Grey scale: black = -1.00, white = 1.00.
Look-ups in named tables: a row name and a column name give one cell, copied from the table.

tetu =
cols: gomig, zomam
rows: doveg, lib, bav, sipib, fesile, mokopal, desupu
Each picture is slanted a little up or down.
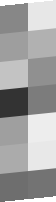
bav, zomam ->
0.13
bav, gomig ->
0.53
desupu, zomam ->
-0.10
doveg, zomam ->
0.81
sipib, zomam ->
-0.03
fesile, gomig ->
0.25

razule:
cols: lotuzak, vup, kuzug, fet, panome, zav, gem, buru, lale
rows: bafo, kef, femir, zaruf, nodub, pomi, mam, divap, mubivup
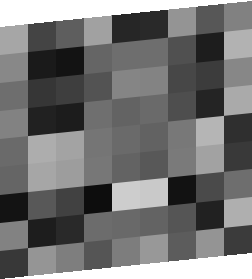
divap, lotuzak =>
0.02
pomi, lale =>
-0.55
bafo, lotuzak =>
0.30
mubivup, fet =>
-0.33
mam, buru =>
-0.42
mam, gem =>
-0.86
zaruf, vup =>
-0.74
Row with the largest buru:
nodub

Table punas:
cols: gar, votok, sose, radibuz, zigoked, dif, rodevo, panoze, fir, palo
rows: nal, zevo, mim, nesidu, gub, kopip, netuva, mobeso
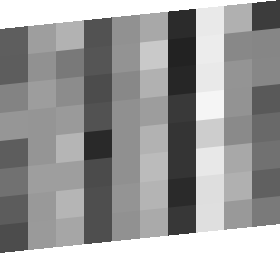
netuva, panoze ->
0.74
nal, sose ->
0.40
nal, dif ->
0.32
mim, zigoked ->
0.07
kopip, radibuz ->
-0.41
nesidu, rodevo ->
-0.55
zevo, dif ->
0.58
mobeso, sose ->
0.30
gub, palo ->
-0.18
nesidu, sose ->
0.21
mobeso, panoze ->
0.75
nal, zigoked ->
0.14
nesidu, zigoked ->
0.13
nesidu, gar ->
0.18
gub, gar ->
-0.27
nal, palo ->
-0.53
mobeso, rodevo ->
-0.57
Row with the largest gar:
nesidu

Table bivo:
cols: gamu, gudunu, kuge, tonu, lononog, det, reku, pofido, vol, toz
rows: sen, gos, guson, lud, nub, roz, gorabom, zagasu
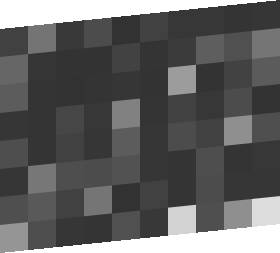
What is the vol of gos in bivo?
-0.37
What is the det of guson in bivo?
-0.60
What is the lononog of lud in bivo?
0.01
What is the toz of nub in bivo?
-0.38
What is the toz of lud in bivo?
-0.60
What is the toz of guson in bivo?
-0.29
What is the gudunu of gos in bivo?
-0.58
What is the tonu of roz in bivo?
-0.40
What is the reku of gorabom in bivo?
-0.59
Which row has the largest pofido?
gos

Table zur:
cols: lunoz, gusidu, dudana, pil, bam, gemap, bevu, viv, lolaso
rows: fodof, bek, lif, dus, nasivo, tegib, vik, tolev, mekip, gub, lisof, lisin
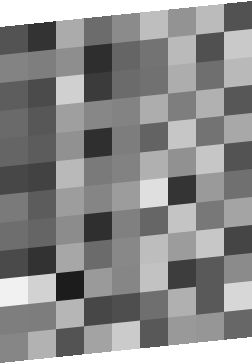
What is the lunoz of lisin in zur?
0.05
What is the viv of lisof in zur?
-0.30
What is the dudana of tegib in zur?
0.45
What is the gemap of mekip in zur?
0.48
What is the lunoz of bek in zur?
0.03
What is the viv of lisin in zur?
0.18
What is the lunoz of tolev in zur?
-0.14
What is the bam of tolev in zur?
0.00
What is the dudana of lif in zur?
0.63
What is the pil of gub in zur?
0.21
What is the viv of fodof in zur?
0.47

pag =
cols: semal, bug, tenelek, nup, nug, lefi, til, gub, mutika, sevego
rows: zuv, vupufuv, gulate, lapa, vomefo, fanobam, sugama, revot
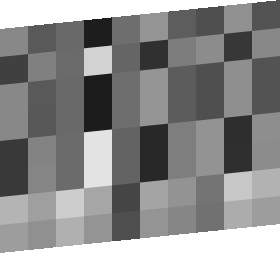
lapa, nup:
-0.78
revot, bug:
0.13
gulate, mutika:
0.12
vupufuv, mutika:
-0.57
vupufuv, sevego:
0.07
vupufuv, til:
-0.02
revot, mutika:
0.35
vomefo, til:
-0.01
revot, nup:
0.16
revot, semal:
0.23
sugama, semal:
0.41
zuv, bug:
-0.30
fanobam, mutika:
-0.63
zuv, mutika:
0.13
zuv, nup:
-0.77

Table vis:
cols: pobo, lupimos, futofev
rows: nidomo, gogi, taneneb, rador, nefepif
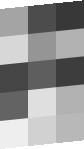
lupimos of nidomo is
-0.40
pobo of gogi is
0.69
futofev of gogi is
0.39
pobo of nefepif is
0.87
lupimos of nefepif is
0.64
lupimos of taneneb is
-0.26
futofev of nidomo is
-0.56
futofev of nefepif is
0.44
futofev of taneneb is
-0.52
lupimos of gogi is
0.17
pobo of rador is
-0.22
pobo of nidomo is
0.29
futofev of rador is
0.39
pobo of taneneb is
-0.46
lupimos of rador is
0.75
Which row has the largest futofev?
nefepif

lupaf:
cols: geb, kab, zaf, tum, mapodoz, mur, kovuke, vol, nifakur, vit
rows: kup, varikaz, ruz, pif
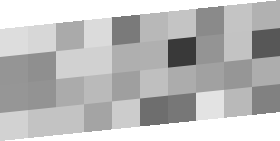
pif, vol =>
0.78
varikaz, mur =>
0.38
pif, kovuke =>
-0.07
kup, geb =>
0.73
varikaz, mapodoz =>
0.37
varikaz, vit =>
-0.32
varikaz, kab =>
0.12
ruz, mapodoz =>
0.25
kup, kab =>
0.69
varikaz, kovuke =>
-0.55
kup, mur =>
0.44
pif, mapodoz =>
0.60
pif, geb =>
0.65
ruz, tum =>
0.46
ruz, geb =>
0.18
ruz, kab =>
0.15
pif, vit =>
0.01
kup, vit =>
0.39

